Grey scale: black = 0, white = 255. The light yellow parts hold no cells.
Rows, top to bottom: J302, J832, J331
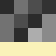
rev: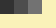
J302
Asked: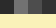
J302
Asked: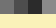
J832
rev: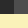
J832
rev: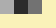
J331

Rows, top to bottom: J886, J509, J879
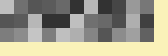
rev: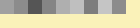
J879
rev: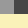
J886
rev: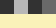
J886
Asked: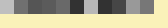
J886
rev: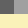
J879
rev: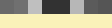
J509

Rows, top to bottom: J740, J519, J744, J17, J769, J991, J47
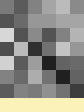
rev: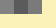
J740
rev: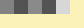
J744

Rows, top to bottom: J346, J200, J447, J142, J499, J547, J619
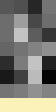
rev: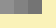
J142
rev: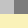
J499
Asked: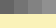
J142
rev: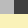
J547
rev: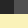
J346
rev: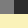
J499

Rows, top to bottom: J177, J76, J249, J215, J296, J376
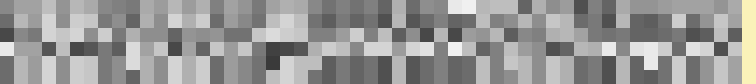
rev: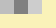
J249
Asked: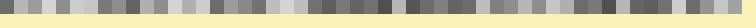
J376
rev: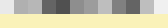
J215

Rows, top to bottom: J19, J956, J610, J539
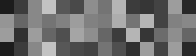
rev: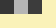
J610
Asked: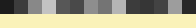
J19
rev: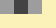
J539
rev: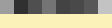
J539

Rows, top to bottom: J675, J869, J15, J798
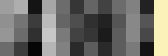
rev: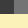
J869
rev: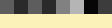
J798
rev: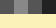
J869

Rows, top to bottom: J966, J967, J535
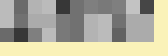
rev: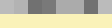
J967
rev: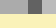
J535
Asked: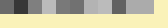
J535
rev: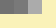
J967
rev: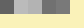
J535
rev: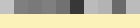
J966
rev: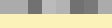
J967

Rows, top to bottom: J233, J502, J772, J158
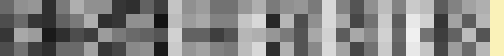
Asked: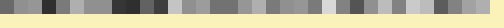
J233
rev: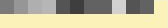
J772
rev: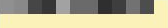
J158
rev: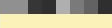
J502

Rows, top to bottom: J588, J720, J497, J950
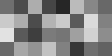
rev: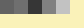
J950
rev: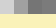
J497
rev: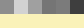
J497
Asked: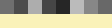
J588

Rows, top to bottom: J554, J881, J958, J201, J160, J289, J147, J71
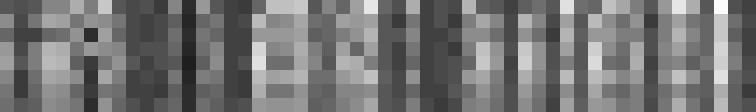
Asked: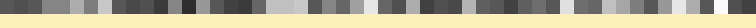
J554
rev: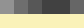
J147
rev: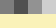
J160
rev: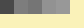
J71
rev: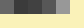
J554
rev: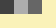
J160
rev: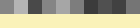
J881

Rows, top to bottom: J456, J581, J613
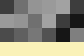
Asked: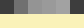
J456
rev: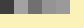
J581
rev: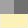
J581
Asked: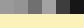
J581
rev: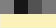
J613

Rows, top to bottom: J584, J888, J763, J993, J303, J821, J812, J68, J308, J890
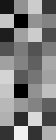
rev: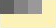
J68
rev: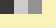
J584

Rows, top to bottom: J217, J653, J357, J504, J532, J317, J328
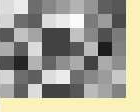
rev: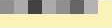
J532
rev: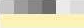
J317
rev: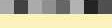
J532
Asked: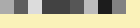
J504
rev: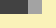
J357
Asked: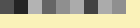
J532

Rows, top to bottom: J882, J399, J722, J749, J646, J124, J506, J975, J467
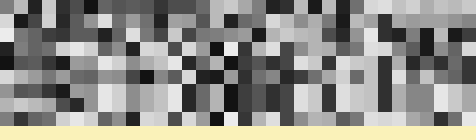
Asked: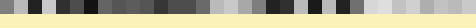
J882
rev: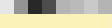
J722

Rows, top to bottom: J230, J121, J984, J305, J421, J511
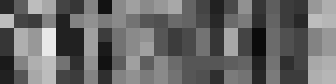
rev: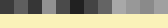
J230
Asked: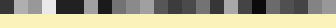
J305
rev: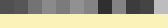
J511

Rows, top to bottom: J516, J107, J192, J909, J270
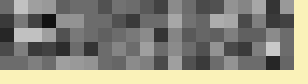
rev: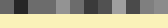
J270
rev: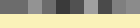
J270
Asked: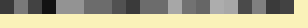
J107

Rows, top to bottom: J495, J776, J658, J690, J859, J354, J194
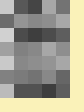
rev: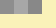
J690
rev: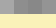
J776
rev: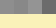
J776
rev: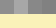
J690
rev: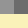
J776
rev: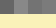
J354
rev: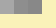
J776

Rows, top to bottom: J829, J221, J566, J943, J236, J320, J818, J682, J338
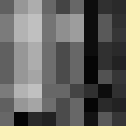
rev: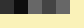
J829
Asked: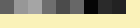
J682
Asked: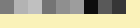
J566
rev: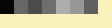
J236
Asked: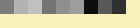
J221
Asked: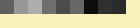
J943

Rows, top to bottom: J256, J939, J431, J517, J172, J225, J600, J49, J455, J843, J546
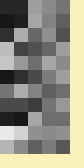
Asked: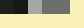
J455
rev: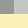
J172
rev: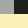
J939
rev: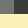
J49

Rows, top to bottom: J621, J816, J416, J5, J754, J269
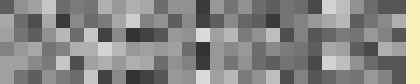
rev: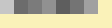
J269
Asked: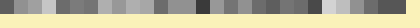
J621
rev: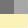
J5
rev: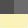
J816
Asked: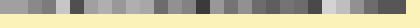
J754
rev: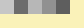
J416

